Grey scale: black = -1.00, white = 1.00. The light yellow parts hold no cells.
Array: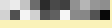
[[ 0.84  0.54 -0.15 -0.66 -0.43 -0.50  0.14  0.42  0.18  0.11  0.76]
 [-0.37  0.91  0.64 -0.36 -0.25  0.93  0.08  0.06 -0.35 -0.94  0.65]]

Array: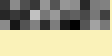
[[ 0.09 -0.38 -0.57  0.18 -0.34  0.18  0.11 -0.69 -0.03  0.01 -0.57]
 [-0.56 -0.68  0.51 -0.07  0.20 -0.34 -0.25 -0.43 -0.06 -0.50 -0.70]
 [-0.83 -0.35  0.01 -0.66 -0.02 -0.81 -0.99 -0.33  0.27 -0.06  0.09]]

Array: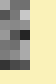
[[-0.11 -0.12  0.35]
 [-0.06  0.57 -0.34]
 [ 0.07  0.14  0.10]
 [-0.35 -0.72  0.19]
 [-0.12  0.34 -0.08]
 [ 0.10  0.33 -0.03]
 [-0.43 -0.34 -0.59]]

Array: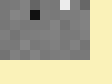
[[-0.04  0.02 -0.21 -0.04 -0.06  0.85  0.00 -0.19 -0.06]
 [ 0.04  0.01 -0.87 -0.03 -0.05 -0.01 -0.02  0.01 -0.06]
 [-0.02 -0.05 -0.04 -0.04  0.03 -0.09 -0.01  0.02 -0.07]
 [-0.08 -0.02 -0.01  0.00  0.01 -0.04 -0.04  0.00 -0.01]
 [-0.05  0.05 -0.05 -0.03  0.00 -0.05  0.01 -0.08 -0.04]
 [ 0.00 -0.06  0.03 -0.05 -0.03 -0.01 -0.06 -0.05 -0.10]]

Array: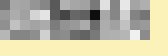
[[ 0.31  0.29  0.17  0.05 -0.30  0.40  0.30  0.27 -0.05  0.76  0.04  0.81
   0.29  0.37 -0.10]
 [ 0.35  0.26  0.66  0.79 -0.29 -0.46 -0.19 -0.25 -0.89  0.32  0.05  0.63
   0.03 -0.08  0.19]
 [ 0.51  0.34  0.28  0.34 -0.03  0.15  0.20  0.34 -0.15  0.36  0.26  0.51
   0.16  0.21  0.13]
 [ 0.04  0.04  0.11  0.63  0.07  0.10 -0.16 -0.22 -0.05  0.37  0.38  0.42
   0.88  0.09  0.43]]

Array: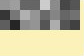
[[ 0.24 -0.20 -0.21  0.60  0.09 -0.44 -0.33  0.17]
 [-0.07  0.38  0.17 -0.17  0.04 -0.20 -0.11 -0.58]
 [-0.71  0.10  0.16 -0.33  0.36 -0.34 -0.49 -0.26]]
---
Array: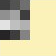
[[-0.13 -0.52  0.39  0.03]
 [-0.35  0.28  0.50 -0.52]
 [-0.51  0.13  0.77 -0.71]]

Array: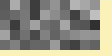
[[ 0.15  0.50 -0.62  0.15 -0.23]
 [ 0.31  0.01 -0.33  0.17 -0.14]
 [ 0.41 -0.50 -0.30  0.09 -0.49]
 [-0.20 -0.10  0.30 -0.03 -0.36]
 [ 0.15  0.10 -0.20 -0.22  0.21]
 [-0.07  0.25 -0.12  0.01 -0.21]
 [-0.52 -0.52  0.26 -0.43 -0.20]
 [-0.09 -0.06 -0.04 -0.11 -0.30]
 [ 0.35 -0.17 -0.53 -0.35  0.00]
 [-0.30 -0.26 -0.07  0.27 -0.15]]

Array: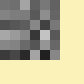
[[-0.23 -0.21 -0.06 -0.31 -0.19  0.06]
 [-0.06  0.11 -0.48  0.53  0.17 -0.75]
 [-0.25 -0.30  0.06 -0.57 -0.33  0.29]
 [ 0.29 -0.03 -0.27  0.07 -0.17 -0.68]
 [-0.13 -0.02 -0.32  0.21  0.03 -0.44]
 [-0.10  0.03 -0.37  0.31  0.06 -0.54]]

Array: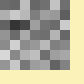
[[-0.13 -0.26  0.59 -0.19  0.07  0.31  0.02]
 [ 0.53  0.20 -0.16  0.41  0.00  0.25 -0.22]
 [-0.12  0.25 -0.09 -0.13  0.45 -0.13  0.29]
 [-0.19 -0.01  0.25 -0.10  0.19  0.49  0.23]
 [ 0.49  0.44 -0.44  0.33  0.10  0.40 -0.06]
 [-0.19  0.58 -0.59 -0.16  0.63  0.07  0.56]
 [-0.15  0.37 -0.23  0.16  0.09  0.69  0.17]]

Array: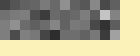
[[-0.25  0.03 -0.27  0.26]
 [-0.43  0.54 -0.61 -0.54]
 [ 0.07 -0.28 -0.43 -0.06]
 [-0.32 -0.02 -0.08 -0.23]
 [-0.24 -0.18 -0.05 -0.14]
 [ 0.13 -0.23 -0.23 -0.14]
 [-0.18 -0.17  0.04 -0.65]
 [-0.04 -0.53 -0.15 -0.46]
 [-0.21 -0.39 -0.25 -0.06]
 [-0.24 -0.01 -0.15  0.00]
 [-0.33 -0.04  0.13 -0.40]
 [-0.46 -0.11 -0.01 -0.01]]

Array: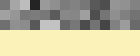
[[ 0.02 -0.10 -0.17]
 [ 0.14  0.00  0.22]
 [ 0.17  0.12  0.01]
 [-0.39 -0.08 -0.46]
 [-0.30 -0.39 -0.10]
 [-0.07  0.25 -0.40]
 [ 0.02  0.05 -0.07]
 [-0.03  0.07 -0.19]
 [ 0.12 -0.29  0.52]
 [ 0.21 -0.06  0.52]
 [-0.72 -0.03 -0.31]
 [ 0.48 -0.05  0.10]
 [ 0.30  0.18  0.13]
 [-0.07  0.26 -0.13]]

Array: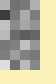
[[ 0.38 -0.03  0.16 -0.20  0.18 -0.06  0.06]
 [-0.05  0.34  0.30 -0.27  0.51  0.00  0.46]
 [-0.11 -0.06  0.09 -0.16  0.00  0.23 -0.11]
 [ 0.40 -0.53  0.51  0.45 -0.05 -0.02  0.73]]
